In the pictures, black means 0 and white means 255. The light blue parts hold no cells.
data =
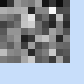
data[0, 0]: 14
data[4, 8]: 129
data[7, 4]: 40
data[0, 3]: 132
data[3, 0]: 66
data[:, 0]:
[14, 175, 131, 66, 88, 105, 119, 188, 122]
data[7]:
[188, 138, 130, 149, 40, 104, 125, 201, 79, 89]
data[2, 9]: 61
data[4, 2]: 148
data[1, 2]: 171
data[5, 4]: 55
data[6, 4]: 157
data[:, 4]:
[123, 36, 229, 206, 128, 55, 157, 40, 200]
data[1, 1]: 165
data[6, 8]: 107
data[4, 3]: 103
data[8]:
[122, 110, 106, 165, 200, 90, 104, 58, 160, 74]
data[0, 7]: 55
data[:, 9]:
[65, 80, 61, 41, 81, 132, 102, 89, 74]
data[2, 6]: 108
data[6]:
[119, 94, 137, 62, 157, 75, 100, 134, 107, 102]
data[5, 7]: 151

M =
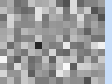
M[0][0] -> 151
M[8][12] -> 180
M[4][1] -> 177
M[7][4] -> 186
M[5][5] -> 200
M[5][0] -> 169
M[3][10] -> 146
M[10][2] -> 148
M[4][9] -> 138
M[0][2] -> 110
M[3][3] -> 137
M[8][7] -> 97
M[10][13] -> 143
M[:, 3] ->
[123, 105, 135, 137, 183, 136, 201, 119, 179, 166, 199, 199]
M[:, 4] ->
[194, 115, 146, 138, 169, 134, 172, 186, 108, 115, 95, 180]
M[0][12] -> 131
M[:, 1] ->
[172, 163, 214, 210, 177, 193, 108, 189, 135, 118, 149, 185]
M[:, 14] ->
[156, 116, 81, 135, 145, 115, 241, 133, 201, 167, 152, 167]
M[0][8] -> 109
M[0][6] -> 172
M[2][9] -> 125
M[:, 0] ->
[151, 190, 111, 146, 165, 169, 189, 133, 245, 158, 214, 148]
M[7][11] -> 128
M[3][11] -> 190
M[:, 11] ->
[103, 159, 216, 190, 142, 166, 114, 128, 116, 210, 167, 142]
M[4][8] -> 151
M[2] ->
[111, 214, 175, 135, 146, 225, 119, 174, 164, 125, 140, 216, 132, 144, 81]
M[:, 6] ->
[172, 197, 119, 126, 152, 145, 150, 126, 193, 168, 146, 123]
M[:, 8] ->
[109, 208, 164, 148, 151, 185, 133, 111, 204, 196, 230, 120]
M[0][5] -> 168
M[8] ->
[245, 135, 94, 179, 108, 125, 193, 97, 204, 178, 196, 116, 180, 124, 201]
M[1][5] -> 226
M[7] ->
[133, 189, 141, 119, 186, 169, 126, 211, 111, 102, 176, 128, 119, 160, 133]

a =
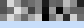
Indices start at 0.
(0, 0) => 88
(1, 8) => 6
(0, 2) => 155
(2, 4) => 164
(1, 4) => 67
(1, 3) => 169
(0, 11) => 34
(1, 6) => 12
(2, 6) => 1
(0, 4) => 110
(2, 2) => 165

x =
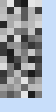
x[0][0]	174
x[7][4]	199
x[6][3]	96
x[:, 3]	[26, 90, 90, 169, 109, 47, 96, 123, 138, 194, 89, 227, 105, 229]
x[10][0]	54
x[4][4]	196
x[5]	[204, 53, 219, 47, 110, 128]
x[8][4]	41
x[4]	[173, 201, 120, 109, 196, 65]
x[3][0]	37
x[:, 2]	[49, 207, 174, 206, 120, 219, 151, 171, 72, 47, 187, 152, 174, 122]
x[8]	[186, 35, 72, 138, 41, 56]
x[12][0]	166
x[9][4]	207
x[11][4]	119
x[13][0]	129
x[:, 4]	[230, 179, 181, 185, 196, 110, 56, 199, 41, 207, 28, 119, 185, 30]
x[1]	[185, 54, 207, 90, 179, 63]
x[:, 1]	[229, 54, 169, 171, 201, 53, 141, 28, 35, 125, 114, 187, 146, 89]

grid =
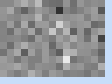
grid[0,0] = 137
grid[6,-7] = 145
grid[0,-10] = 187
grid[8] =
[157, 144, 120, 143, 127, 127, 153, 141, 156, 234, 115, 130, 137, 150, 117]
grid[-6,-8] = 123
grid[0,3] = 174
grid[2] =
[147, 139, 134, 149, 145, 178, 130, 148, 152, 144, 149, 154, 129, 154, 145]
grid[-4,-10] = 129
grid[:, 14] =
[138, 88, 145, 115, 164, 68, 126, 101, 117, 174, 129]
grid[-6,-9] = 136
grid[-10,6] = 143
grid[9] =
[152, 155, 166, 149, 128, 144, 140, 138, 114, 176, 144, 150, 129, 125, 174]
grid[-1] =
[159, 140, 125, 139, 175, 151, 127, 154, 144, 128, 133, 130, 118, 141, 129]
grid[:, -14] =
[137, 167, 139, 155, 111, 134, 110, 146, 144, 155, 140]
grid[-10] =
[149, 167, 126, 99, 129, 154, 143, 128, 49, 129, 117, 130, 145, 157, 88]
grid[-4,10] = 176
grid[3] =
[130, 155, 119, 168, 108, 154, 155, 131, 209, 162, 142, 149, 153, 106, 115]
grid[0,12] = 135
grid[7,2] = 168
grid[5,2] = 137
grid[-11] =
[137, 137, 155, 174, 151, 187, 118, 111, 109, 147, 112, 150, 135, 142, 138]
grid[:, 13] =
[142, 157, 154, 106, 147, 161, 151, 130, 150, 125, 141]
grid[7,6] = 154
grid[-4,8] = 94
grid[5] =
[131, 134, 137, 126, 110, 154, 136, 123, 159, 143, 171, 146, 114, 161, 68]

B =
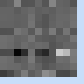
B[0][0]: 90
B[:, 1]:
[94, 100, 100, 99, 82, 108, 106, 76, 107, 106, 73]
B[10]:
[60, 73, 95, 123, 93, 104, 141, 129, 72, 71, 84]
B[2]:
[101, 100, 97, 98, 112, 94, 85, 97, 104, 104, 111]
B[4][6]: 93
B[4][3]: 109
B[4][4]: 90
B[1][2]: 92
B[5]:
[111, 108, 99, 102, 116, 94, 90, 88, 98, 96, 115]
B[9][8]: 101
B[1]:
[100, 100, 92, 100, 105, 95, 98, 94, 102, 100, 105]
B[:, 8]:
[100, 102, 104, 105, 88, 98, 92, 202, 110, 101, 72]
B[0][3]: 84
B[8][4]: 120
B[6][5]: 107
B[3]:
[99, 99, 96, 98, 115, 91, 85, 99, 105, 102, 113]
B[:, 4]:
[85, 105, 112, 115, 90, 116, 102, 113, 120, 109, 93]
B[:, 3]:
[84, 100, 98, 98, 109, 102, 108, 44, 96, 98, 123]
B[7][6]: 39
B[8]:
[111, 107, 88, 96, 120, 89, 81, 84, 110, 107, 120]
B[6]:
[110, 106, 97, 108, 102, 107, 104, 84, 92, 101, 102]
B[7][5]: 54
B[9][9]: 103
